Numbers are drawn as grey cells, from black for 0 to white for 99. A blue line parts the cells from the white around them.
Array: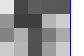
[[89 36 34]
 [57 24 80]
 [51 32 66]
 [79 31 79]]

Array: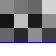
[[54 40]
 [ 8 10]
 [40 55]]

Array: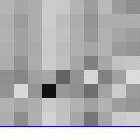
[[70 67 78 61 60]
 [68 67 73 58 67]
 [69 67 75 59 64]
 [68 66 73 64 60]
 [67 67 74 50 75]
 [56 62 39 83 63]
 [57 58 59 43 79]
 [69 67 74 62 61]
 [67 68 75 46 78]]

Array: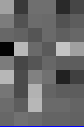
[[63 43 16]
 [48 42 32]
 [40 33 37]
 [ 1 41 76]
 [48 33 36]
 [71 50 13]
 [46 69 36]
 [42 71 41]
 [40 42 39]]

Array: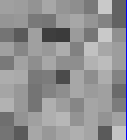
[[62 57 58 47 38]
 [58 47 61 58 38]
 [45 62 23 46 56]
 [62 62 67 75 61]
 [47 55 55 69 61]
 [67 47 29 55 51]
 [64 45 55 60 41]
 [69 45 61 64 48]
 [43 62 71 64 63]
 [45 65 64 64 76]]

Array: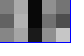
[[49  3 45]
 [38  3 30]
 [52 10 77]]
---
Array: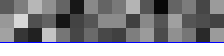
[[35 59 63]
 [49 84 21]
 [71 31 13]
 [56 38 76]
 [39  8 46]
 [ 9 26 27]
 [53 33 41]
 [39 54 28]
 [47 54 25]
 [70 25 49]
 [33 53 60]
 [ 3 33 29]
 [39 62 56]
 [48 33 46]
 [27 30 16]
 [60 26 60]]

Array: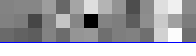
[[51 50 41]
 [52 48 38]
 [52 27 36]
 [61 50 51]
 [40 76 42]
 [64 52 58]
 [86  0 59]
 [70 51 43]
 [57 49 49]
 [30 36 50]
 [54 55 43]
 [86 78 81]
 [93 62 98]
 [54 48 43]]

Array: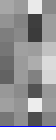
[[65 57 49 46 41 38 59 62 46]
 [60 51 53 62 60 60 54 58 56]
 [91 24 23 61 67 50 32 92 30]
 [53 61 61 75 85 83 59 61 51]]

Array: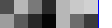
[[30 61]
 [71 35]
 [47 15]
 [16  2]
 [71 71]
 [78 42]
 [81 23]]

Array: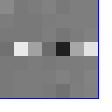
[[53 48 47 44 47 47 47]
 [47 47 47 91 47 48 48]
 [48 47 47 63 48 48 48]
 [50 48 49 42 47 48 47]
 [47 49 46 12 48 50 44]
 [49 49 48 65 48 48 49]
 [49 49 50 88 49 51 50]]

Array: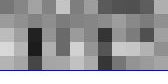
[[46 60 73 84 70]
 [52 56 62 70 64]
 [63 51 13 11 27]
 [51 55 57 68 64]
 [76 48 41 41 65]
 [49 51 60 81 75]
 [61 52 52 58 66]
 [35 54 20 33 21]
 [32 61 58 78 46]
 [31 53 48 77 57]
 [36 48 31 69 60]
 [68 56 62 56 64]]

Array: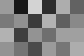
[[60 47 69 57]
 [ 9 56 24 45]
 [82 23 57 29]
 [17 69 43 60]
 [67 37 62 46]
 [38 53 62 67]]

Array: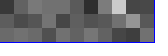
[[22 36 41]
 [38 29 44]
 [47 33 41]
 [44 45 31]
 [44 27 44]
 [35 37 38]
 [18 32 46]
 [48 34 38]
 [79 44 27]
 [27 58 24]
 [28 34 44]]
